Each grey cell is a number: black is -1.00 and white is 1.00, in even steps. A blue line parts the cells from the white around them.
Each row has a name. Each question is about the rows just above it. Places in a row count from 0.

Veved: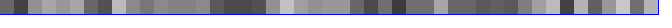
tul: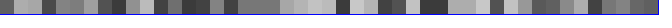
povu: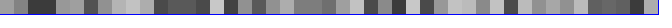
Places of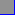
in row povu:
7 17 19 38 40
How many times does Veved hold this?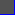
2
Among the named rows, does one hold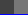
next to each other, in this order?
yes

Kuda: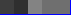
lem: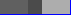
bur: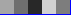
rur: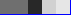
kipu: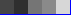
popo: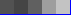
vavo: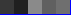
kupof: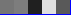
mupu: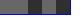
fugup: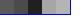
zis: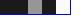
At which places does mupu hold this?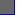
0 1 3
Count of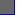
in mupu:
3
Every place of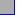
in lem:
3 4
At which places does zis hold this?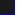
0 1 3
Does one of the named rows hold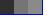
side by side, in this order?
yes
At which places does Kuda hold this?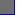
3 4

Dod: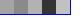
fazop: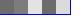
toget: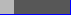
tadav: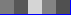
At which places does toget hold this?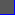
1 2 3 4
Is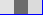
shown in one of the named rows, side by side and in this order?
yes
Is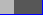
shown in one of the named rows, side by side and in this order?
yes
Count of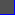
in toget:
0

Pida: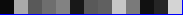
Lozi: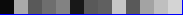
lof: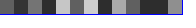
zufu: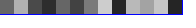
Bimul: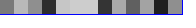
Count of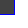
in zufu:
1
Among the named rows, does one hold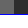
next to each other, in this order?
no
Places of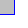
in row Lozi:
11
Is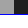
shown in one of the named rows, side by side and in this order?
yes
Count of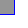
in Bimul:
0
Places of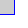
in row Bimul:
5 6
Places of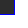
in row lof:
3 7 10 11

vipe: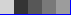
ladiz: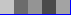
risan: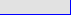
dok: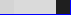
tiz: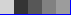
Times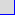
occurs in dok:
3
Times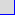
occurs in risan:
0
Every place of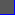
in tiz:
2
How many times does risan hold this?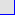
5
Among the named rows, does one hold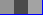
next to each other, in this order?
yes
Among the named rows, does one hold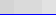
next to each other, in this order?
no
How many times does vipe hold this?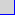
1

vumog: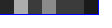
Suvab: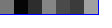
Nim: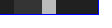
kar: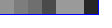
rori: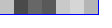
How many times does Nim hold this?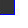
2
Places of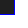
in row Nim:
0 4 5 6
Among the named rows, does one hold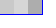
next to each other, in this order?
no
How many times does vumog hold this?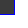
3

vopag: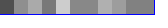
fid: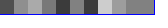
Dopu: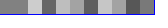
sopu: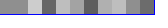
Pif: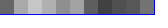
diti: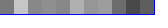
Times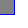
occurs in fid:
3
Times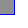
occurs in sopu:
3
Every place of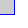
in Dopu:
2
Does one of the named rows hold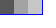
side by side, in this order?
no
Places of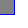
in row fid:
5 9 10

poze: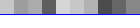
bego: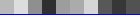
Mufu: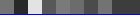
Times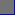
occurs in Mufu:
2
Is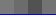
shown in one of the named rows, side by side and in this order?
no

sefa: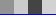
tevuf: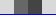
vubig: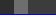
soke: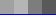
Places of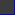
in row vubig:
2 3
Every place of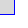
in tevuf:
0 3
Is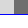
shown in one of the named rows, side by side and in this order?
no
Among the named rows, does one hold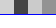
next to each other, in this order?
no
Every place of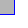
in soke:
1

